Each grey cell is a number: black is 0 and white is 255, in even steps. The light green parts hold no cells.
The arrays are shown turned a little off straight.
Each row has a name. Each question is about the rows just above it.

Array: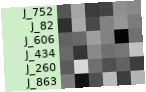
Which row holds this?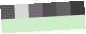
J_260
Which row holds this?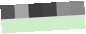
J_752

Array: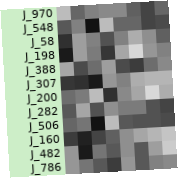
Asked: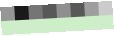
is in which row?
J_482
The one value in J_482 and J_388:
[158]
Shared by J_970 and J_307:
[129]
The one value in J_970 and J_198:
[129]

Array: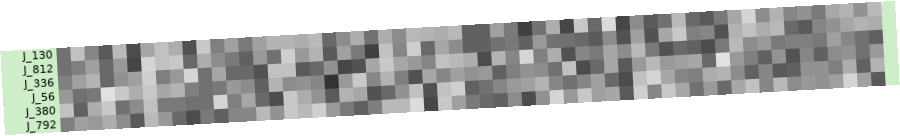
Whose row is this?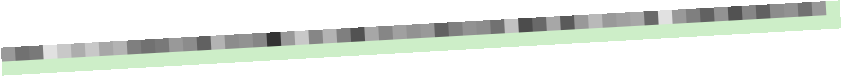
J_56
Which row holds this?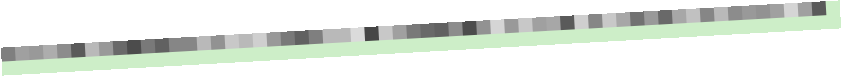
J_792
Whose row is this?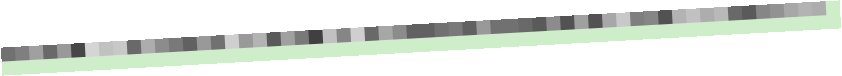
J_812
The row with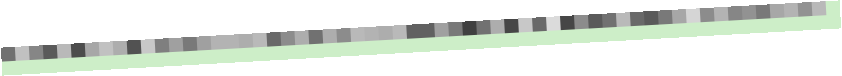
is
J_130

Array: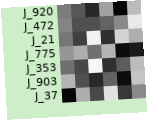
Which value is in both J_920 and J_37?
[5]
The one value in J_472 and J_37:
[138]
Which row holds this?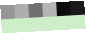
J_775
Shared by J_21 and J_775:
[174]

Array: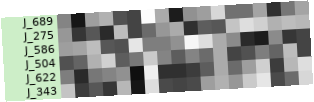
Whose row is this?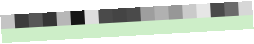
J_343
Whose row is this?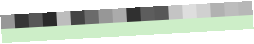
J_275
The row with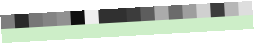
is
J_622

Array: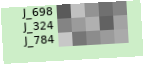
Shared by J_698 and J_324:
[132]
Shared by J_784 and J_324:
[155]
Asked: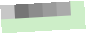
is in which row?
J_784
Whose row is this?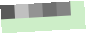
J_698

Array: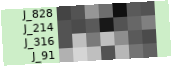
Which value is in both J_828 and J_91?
[83]
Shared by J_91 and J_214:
[83]
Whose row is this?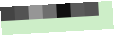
J_828
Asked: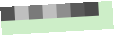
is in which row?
J_316
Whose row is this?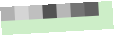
J_91

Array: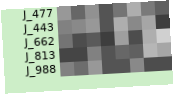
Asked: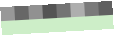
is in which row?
J_477
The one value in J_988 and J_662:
[77]
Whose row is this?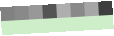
J_443
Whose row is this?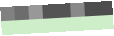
J_988

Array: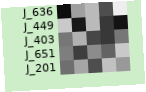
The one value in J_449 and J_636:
[186]
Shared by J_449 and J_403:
[56]
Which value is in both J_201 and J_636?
[78]
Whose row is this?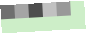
J_201

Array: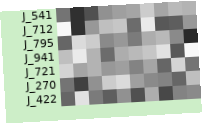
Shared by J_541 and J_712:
[48]
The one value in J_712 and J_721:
[152]

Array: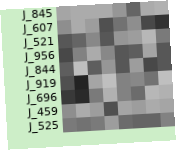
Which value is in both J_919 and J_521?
[136]
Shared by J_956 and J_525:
[130]
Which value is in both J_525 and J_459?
[157]
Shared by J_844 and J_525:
[157]
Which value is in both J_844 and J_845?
[150]
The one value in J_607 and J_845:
[171]
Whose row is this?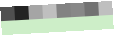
J_919

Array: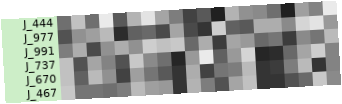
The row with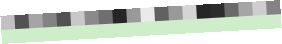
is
J_737
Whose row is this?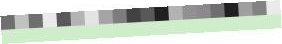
J_444
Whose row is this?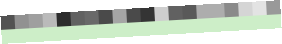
J_977

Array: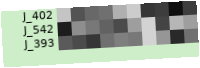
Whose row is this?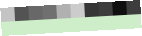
J_402
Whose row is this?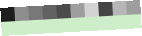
J_542

